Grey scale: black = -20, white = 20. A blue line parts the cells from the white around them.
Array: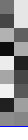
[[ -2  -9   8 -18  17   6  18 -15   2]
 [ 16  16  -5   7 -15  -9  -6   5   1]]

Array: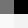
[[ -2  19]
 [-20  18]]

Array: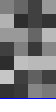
[[  0   8   4 -10 -13  11 -12]
 [ -4 -13   4   0  10 -10 -11]
 [-10 -10  -4 -11   9  -5   1]
 [  4 -12   9   1   9 -10  -1]]

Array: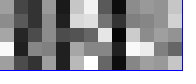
[[  5   2   6  19   5]
 [ -9  -6 -14 -15  -8]
 [-12 -12  -8   1 -12]
 [  4   2   2   0   5]
 [-16 -15  -8 -15 -15]
 [ 11  14  -7   6   9]
 [ 18  15  -4   1  20]
 [ -6  -2  16   1  -4]
 [-18 -12 -19 -15 -18]
 [  2   0  12  19   1]
 [  4   1   2  17   5]
 [  3   3   5   0   4]
 [ 11  13   3  -4  11]]

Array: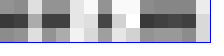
[[  3 -11   2]
 [  2 -10   3]
 [ 15   7  15]
 [  3 -10   3]
 [  3 -10   7]
 [ 16  16  18]
 [ 19  15  14]
 [  3  -9   5]
 [ 19  13  16]
 [ 19  20  13]
 [  2 -11   3]
 [  1 -10   4]
 [  1  -9   4]
 [  1 -10   2]
 [ 17  14  14]]

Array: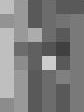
[[ 10   3  10  10  10  10  10   2]
 [  4   4   4  -3   2   4   4   4]
 [ -6  -6   7  -5  -5  -6  -6  -6]
 [ -3  -3  -3  -7  12  -3  -3  -3]
 [ -6  -2  -6 -10  -6   0  -6  -6]
 [ -6  -1  -1  -1  -1  -1  -1  -1]]
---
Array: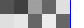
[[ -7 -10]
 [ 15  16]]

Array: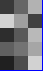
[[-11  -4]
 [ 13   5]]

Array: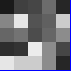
[[-16 -10]
 [  1  16]]

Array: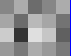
[[ 1  7]
 [ 6 -3]]

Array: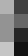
[[  8 -10]
 [  3  -4]]

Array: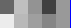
[[-4 10]
 [17  9]]

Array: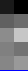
[[-16 -20]
 [ -5  -3]]

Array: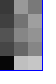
[[-11   4]
 [-10  -2]]

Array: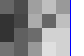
[[ -4  -8]
 [-12  -9]]
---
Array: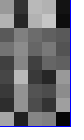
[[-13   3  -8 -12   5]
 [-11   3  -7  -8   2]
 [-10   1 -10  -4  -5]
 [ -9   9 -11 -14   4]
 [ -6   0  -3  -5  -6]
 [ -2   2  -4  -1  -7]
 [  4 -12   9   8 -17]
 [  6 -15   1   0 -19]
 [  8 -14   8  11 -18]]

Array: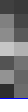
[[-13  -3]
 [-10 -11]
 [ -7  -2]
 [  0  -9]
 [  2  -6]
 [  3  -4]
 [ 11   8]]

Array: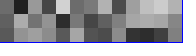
[[ -6   3   5   2  -6   6  -7  -8   2 -12 -13 -10   0]
 [ -5   7  -2   3 -13  -1  -9  -5   0   6   7   6   1]
 [ -3 -15   4  -9  13  -3  -1   8  -8   5  10  12   8]]

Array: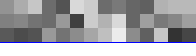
[[ -6  -8  -7   4  -2   2   6  10  17   2  -5  11 -12  -9]
 [  0   1  -2  -3   4 -10  12   8  14  -4   5  -1   1   5]
 [  3   7  11  -3  -7  14  12  -3  -1  -4  -5   8   9   9]]

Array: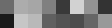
[[-16  11   9  -5  -7  -8  -4   4]
 [ -3   7   6   0 -11  13   3 -12]]

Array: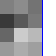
[[-11  -6  -1]
 [ -4  12   9]
 [  0   2  -2]
 [  4   7   5]]

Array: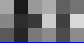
[[ -6 -14  -1   2  -8   2]
 [  1 -13 -11  12 -10  14]
 [  6 -16   4   7  -5  -2]]

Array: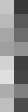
[[  5   3]
 [  6  -3]
 [  7   0]
 [  9  -6]
 [ 10  -8]
 [ 11 -11]
 [ 13 -10]
 [ 15  -9]]

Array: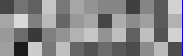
[[ -9  -2  -5  11  -1   6   3   1   1 -10   1  -6  13]
 [  4  -3 -11   0   3   8  11   3  10  -5  10  -7  13]
 [  5 -16  12  -1  10  -4  -7  -3  -6  -8   2   9  -8]
 [  6  14   0   9  -4   4   6  -9   7   2   5  -6   8]]
